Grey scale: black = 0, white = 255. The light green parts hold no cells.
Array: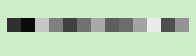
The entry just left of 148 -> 78
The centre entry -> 169
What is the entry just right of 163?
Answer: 235
